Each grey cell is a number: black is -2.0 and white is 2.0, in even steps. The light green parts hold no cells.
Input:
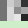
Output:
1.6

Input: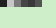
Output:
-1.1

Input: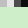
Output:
-0.8

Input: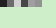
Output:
0.5

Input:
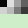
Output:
-0.1

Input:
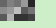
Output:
-1.2
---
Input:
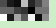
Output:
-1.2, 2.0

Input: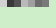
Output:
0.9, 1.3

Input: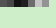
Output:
-1.5, 1.1

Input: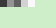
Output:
-0.5, 1.9

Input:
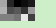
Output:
-0.6, 1.6

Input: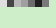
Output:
0.5, 1.5

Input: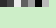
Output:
-0.5, 1.7

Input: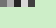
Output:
-1.4, 1.4
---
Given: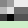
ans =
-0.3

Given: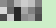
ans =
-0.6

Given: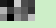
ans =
-1.2

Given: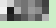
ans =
-0.8

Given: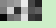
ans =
-0.5

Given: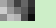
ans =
-1.4
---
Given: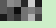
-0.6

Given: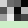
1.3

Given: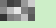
-0.2

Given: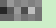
-0.4

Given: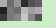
0.7

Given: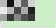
0.9

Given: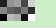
-1.5

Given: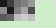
-1.6
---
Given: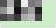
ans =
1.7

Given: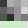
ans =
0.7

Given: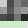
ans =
-0.8

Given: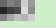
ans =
-0.2

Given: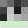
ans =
-0.4

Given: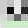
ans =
1.0

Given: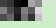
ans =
-2.0

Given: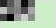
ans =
0.2

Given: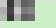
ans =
0.5

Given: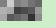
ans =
0.2
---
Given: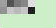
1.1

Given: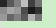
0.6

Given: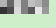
-0.8

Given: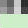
-0.1

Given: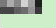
-0.9

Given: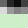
0.4

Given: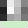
1.9

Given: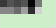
0.1
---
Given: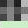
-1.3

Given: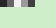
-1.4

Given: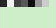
-1.4

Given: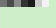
-0.2

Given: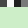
-0.9

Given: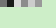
-0.2

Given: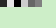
-1.4
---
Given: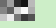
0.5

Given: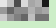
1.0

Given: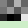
-0.6

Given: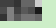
-1.0

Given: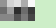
1.3

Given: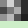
1.3
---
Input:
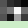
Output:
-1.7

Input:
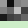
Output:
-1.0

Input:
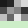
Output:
-0.4

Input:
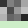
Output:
-0.4

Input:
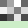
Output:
-0.6

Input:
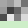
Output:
1.6

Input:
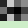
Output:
1.0

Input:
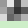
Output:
-0.4
